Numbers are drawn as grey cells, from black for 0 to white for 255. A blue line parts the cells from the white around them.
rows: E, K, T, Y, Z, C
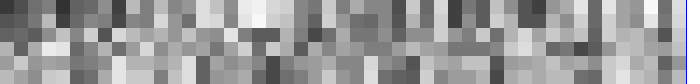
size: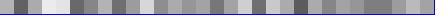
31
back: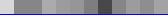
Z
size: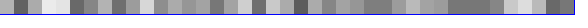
41
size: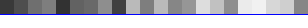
22
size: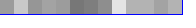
13
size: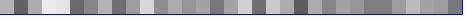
33

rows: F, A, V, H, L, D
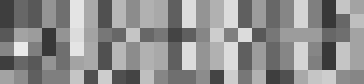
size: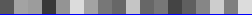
18
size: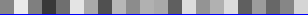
22
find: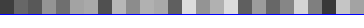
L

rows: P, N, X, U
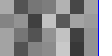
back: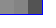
U
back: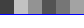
X
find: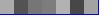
P
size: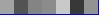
7
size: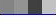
4
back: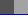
U

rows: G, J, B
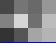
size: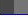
2
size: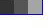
3
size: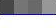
4
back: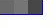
G

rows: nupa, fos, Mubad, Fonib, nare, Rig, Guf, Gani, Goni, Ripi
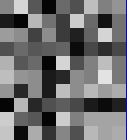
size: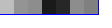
7
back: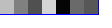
nare
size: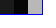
3
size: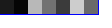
7
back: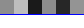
Guf
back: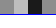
Guf
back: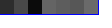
Fonib

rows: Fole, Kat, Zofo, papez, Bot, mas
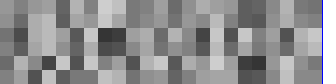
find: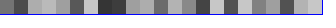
Zofo
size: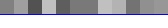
12
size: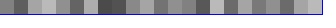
23

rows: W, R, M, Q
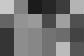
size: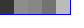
5
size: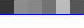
6
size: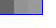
3
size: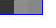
3

